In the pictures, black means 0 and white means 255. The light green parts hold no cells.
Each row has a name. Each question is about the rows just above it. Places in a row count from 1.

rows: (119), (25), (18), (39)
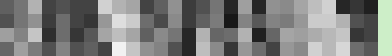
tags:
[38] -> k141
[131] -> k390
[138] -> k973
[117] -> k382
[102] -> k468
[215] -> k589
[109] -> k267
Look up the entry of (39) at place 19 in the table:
k267
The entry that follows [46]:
[109]
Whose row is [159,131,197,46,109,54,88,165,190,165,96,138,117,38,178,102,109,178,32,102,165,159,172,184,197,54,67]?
(18)
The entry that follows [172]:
[184]
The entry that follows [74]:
[138]
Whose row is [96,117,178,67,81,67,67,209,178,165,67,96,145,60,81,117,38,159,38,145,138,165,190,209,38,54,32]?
(119)

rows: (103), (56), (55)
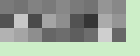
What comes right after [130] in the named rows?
[122]
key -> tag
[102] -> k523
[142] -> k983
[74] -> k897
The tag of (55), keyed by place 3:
k983

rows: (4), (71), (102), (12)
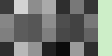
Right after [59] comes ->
[211]
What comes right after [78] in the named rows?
[66]
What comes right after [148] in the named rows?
[33]
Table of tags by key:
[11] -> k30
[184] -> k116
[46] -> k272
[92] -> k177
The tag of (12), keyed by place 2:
k116
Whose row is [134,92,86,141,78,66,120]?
(71)
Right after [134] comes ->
[92]

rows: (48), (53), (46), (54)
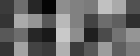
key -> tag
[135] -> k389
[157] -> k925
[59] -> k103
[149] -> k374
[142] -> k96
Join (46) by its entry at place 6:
k96
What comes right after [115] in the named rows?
[149]
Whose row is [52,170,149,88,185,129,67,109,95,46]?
(53)
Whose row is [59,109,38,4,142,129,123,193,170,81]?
(48)

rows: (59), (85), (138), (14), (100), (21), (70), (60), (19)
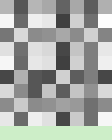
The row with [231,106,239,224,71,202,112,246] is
(19)
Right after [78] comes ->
[208]
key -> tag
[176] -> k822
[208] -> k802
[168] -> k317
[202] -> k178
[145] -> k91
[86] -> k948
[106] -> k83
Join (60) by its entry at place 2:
k178
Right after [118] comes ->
[216]
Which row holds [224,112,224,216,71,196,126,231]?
(14)
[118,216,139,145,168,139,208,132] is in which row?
(138)

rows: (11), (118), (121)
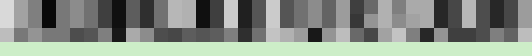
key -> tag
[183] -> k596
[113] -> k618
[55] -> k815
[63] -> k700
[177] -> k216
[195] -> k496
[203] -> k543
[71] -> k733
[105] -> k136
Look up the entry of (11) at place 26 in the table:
k700
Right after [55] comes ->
[148]
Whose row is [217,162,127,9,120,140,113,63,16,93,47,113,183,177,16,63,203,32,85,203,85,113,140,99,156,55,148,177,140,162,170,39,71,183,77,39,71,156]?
(118)

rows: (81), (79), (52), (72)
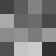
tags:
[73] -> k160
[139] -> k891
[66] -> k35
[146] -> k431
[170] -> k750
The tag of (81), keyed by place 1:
k35
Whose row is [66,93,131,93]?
(81)
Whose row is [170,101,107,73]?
(79)
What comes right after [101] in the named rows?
[107]

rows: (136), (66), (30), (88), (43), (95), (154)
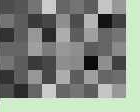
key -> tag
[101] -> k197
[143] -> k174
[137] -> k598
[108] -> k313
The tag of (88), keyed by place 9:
k598
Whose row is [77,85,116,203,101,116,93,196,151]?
(136)
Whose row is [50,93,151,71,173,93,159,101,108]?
(95)

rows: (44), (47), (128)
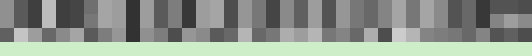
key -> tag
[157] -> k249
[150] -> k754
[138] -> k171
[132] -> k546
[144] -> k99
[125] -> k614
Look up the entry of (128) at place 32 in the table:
k614
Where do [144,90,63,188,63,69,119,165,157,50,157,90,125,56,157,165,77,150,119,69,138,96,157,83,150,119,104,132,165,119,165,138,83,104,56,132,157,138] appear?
(47)
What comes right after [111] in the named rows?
[165]

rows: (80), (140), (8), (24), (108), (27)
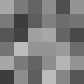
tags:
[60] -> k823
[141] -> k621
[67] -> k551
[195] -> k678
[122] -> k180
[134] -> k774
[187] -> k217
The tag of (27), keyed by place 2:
k621
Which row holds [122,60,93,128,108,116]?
(140)
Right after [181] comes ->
[148]
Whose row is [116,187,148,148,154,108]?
(24)

